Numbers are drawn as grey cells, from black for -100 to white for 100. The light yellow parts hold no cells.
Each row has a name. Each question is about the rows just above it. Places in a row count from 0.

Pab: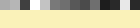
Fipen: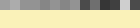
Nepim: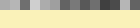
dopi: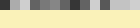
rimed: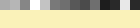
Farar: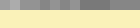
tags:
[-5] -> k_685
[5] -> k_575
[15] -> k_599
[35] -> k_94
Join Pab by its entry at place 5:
k_685
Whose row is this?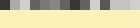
dopi
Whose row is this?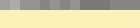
Farar
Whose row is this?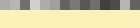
Nepim

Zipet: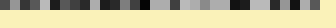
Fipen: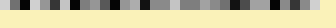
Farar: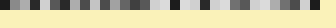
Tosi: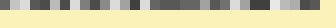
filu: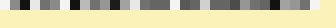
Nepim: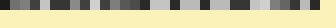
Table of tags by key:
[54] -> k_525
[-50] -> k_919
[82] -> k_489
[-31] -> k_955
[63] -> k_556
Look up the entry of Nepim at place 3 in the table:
k_919
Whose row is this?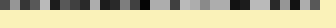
Zipet
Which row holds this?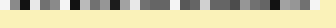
filu

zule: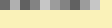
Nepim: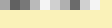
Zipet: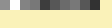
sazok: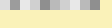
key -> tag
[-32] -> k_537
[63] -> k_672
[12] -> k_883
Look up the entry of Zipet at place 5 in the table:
k_537
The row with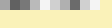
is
Nepim
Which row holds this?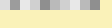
sazok
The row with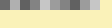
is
zule
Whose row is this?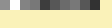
Zipet

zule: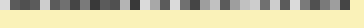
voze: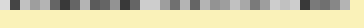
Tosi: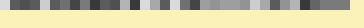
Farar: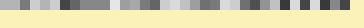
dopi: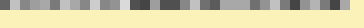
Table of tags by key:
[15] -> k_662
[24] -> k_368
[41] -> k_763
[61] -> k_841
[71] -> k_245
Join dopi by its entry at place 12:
k_245
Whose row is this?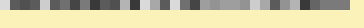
Tosi
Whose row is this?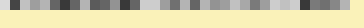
voze

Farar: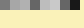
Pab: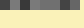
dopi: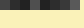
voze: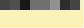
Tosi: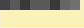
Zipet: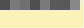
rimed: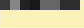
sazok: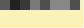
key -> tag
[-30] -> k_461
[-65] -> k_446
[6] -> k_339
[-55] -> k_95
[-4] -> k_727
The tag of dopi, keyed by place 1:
k_446
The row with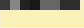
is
rimed
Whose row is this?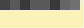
Tosi
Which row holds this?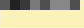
sazok

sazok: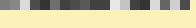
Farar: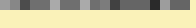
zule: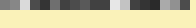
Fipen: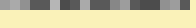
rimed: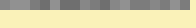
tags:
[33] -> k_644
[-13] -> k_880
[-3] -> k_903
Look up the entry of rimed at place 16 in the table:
k_903
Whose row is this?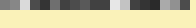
zule

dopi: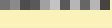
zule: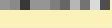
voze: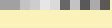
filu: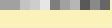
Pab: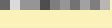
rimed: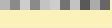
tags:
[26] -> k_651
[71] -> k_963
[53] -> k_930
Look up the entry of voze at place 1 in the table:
k_651
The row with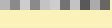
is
rimed
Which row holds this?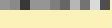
zule
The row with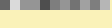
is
Pab

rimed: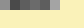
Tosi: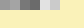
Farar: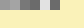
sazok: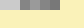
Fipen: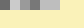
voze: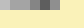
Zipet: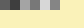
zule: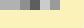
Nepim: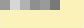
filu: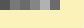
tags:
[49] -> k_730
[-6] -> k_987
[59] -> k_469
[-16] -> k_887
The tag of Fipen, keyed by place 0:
k_887
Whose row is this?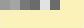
Farar

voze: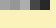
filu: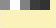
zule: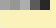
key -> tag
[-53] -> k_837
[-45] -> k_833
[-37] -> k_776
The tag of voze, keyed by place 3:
k_833
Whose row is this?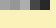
voze

